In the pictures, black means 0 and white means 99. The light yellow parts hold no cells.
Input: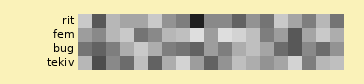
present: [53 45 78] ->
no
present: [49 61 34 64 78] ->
yes
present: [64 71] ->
no

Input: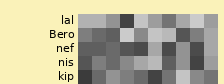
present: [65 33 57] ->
no
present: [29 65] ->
yes

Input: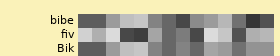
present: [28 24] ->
yes
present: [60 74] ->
yes
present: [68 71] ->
yes
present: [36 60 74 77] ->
yes

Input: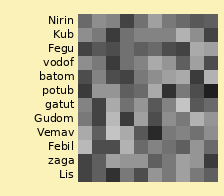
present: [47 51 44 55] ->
yes
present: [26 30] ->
no
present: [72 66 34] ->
no
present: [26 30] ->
no
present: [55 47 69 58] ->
yes

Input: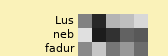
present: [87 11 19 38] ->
yes
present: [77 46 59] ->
yes
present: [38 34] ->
yes
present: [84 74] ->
no
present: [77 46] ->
yes
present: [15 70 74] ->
yes
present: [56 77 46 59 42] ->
no

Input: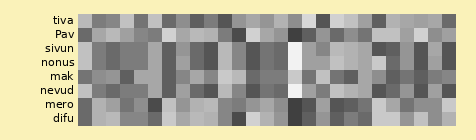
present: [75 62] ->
yes
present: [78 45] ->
yes
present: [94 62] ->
yes
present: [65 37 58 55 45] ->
no
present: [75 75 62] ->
yes
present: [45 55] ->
yes

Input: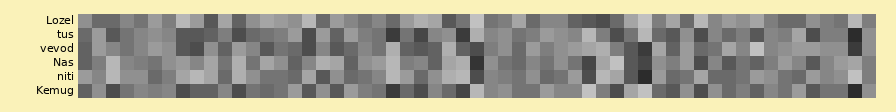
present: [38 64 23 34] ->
no
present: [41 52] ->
yes
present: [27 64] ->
yes

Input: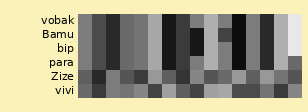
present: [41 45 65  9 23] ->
yes
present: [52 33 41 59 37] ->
yes
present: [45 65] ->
yes
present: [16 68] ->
yes

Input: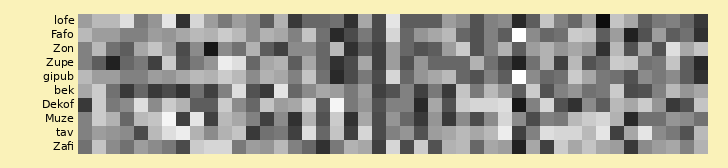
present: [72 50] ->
yes
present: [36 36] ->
yes

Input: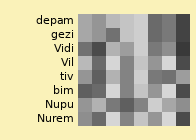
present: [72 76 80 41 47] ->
yes
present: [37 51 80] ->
yes

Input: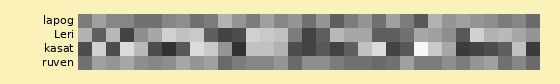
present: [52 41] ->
yes
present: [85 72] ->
yes
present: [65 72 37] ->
no

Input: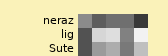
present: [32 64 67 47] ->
no
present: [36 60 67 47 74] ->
no

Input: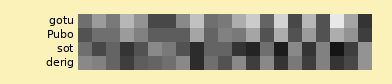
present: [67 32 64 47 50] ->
no
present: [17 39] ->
yes
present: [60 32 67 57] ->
yes
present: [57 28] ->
yes
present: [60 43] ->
no

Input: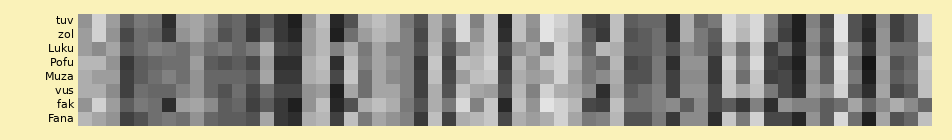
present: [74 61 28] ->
no
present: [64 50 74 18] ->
no

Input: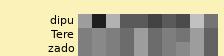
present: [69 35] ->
yes
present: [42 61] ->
yes
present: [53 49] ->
yes
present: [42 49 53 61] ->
yes
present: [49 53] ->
yes
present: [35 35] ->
yes
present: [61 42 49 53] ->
yes

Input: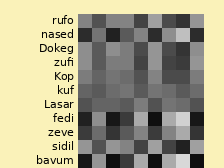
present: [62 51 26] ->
no
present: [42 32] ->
yes
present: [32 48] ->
no

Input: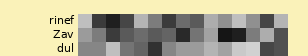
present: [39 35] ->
no
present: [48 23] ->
yes
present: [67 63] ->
no
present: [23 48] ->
no

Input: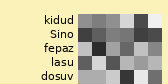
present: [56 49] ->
yes
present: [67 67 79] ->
yes
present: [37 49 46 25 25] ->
no
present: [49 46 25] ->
yes

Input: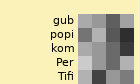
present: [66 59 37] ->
yes
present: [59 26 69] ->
no

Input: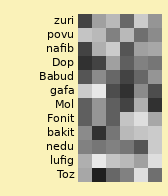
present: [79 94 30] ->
no
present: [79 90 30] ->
yes
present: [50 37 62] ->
no

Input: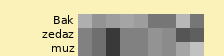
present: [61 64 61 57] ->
no
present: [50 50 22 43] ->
no
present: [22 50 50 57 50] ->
no
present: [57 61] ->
yes

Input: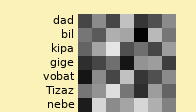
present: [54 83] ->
no
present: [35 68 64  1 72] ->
yes
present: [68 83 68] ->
no

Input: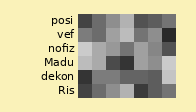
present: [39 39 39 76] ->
no
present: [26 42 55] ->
yes
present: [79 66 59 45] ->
yes

